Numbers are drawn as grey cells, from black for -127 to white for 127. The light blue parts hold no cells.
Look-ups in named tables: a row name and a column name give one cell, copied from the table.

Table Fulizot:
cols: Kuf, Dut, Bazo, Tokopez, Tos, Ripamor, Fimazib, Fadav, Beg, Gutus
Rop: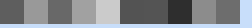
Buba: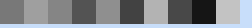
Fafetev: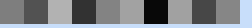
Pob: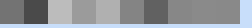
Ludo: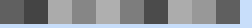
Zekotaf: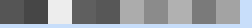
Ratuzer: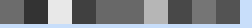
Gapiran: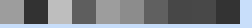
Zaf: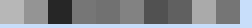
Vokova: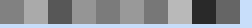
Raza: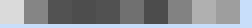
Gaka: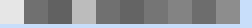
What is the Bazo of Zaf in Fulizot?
-89
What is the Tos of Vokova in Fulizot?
-4
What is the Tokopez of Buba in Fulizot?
-44
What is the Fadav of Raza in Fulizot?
2
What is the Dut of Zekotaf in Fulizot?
-57
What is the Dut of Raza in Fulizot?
5
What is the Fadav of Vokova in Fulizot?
57
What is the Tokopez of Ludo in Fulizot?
6
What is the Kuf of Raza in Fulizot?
90
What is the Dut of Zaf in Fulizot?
20
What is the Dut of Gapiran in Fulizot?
-77
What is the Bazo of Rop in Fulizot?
-23
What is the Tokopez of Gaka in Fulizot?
60
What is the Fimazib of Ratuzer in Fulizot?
54
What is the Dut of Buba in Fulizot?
31
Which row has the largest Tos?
Rop

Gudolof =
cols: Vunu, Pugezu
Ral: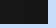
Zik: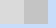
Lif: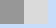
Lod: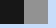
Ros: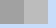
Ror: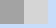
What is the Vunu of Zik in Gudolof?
90
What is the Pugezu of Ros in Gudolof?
59
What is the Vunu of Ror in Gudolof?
36
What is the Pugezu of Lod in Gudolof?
17
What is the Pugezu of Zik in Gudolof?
67
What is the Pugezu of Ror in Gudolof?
86
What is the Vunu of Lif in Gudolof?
23
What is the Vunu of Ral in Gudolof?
-104
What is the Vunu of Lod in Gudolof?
-105
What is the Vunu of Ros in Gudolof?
32
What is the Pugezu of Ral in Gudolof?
-106
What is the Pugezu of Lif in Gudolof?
91
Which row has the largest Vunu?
Zik

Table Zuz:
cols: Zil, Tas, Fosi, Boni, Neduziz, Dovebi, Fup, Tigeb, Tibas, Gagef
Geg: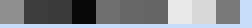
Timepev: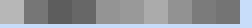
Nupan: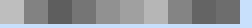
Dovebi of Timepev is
24
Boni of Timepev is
-24
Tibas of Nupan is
-28
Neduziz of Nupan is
16
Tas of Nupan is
2
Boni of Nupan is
-11
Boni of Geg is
-119
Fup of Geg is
-27
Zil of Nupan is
62
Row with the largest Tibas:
Geg

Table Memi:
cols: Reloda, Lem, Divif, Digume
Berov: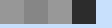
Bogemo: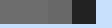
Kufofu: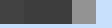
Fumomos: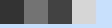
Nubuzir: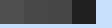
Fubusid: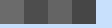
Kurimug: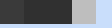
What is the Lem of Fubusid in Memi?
-50
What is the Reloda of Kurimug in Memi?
-69
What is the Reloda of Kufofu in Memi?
-61
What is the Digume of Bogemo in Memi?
-93
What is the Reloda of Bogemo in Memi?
-18
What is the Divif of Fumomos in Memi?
-61
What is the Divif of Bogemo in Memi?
-24
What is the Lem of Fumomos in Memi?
-12
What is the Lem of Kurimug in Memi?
-79

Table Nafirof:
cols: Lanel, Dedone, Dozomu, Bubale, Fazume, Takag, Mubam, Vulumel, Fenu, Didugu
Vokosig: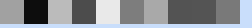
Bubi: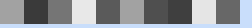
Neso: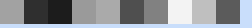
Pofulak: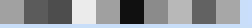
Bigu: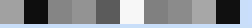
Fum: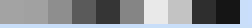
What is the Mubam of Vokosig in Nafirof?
41
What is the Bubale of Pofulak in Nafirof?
106
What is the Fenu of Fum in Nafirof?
-81
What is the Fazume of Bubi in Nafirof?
-37
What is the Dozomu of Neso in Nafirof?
-99
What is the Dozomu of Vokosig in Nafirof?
59
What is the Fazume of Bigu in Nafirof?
-36
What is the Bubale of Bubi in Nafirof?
104

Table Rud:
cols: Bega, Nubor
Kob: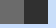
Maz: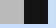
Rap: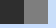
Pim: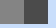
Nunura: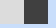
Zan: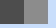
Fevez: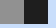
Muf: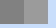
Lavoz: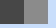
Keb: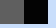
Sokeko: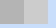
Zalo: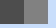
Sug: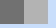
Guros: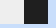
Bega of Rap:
-81
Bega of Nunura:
92
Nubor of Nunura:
-63
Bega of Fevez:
17
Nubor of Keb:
-124
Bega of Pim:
4
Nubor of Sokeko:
76
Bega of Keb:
-32
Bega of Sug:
-14
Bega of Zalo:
-50
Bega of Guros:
110
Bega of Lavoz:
-56
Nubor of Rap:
-1
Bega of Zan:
-50
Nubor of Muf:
27
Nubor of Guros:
-96
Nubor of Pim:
-52
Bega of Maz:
58
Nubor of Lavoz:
11
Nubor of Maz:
-108

